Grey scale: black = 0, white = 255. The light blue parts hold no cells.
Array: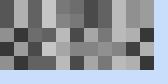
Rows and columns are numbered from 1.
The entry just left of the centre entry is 186
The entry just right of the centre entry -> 166
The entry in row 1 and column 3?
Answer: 98
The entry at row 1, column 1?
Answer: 86
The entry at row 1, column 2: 176
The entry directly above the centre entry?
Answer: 120
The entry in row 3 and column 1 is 144
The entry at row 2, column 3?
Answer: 98
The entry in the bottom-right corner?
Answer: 55
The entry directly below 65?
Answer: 176
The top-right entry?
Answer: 156
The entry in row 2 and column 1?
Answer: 86
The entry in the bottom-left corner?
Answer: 144
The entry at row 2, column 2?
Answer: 176
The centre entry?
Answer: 74

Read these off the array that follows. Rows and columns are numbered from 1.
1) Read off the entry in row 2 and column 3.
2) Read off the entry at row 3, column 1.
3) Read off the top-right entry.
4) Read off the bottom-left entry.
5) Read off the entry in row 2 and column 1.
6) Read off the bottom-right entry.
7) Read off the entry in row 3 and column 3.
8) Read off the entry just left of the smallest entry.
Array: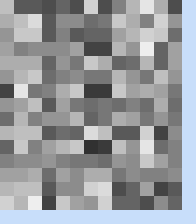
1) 219
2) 149
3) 77
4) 209
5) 173
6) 100
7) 200
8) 200

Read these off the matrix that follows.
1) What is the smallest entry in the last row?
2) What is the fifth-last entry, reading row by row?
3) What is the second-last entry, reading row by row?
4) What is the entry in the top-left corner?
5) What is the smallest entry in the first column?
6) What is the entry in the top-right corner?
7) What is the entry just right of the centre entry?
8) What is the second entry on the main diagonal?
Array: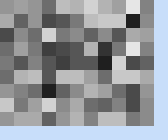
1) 98
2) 130
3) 121
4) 149
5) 74
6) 130
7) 86
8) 98

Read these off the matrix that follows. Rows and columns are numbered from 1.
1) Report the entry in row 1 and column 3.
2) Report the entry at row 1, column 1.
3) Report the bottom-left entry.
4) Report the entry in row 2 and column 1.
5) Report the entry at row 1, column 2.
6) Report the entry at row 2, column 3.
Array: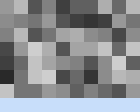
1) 84
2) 152
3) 195
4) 140
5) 184
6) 117

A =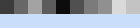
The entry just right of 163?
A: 92
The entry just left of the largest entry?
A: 144

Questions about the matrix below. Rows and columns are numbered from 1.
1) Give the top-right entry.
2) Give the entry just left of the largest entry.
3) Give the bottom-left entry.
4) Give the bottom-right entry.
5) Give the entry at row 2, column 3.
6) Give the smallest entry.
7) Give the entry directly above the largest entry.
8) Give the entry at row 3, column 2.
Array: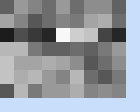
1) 97
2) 38
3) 87
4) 132
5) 87
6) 28
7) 132
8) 78

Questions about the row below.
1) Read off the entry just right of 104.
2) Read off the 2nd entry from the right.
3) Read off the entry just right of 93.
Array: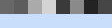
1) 93
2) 35
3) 170
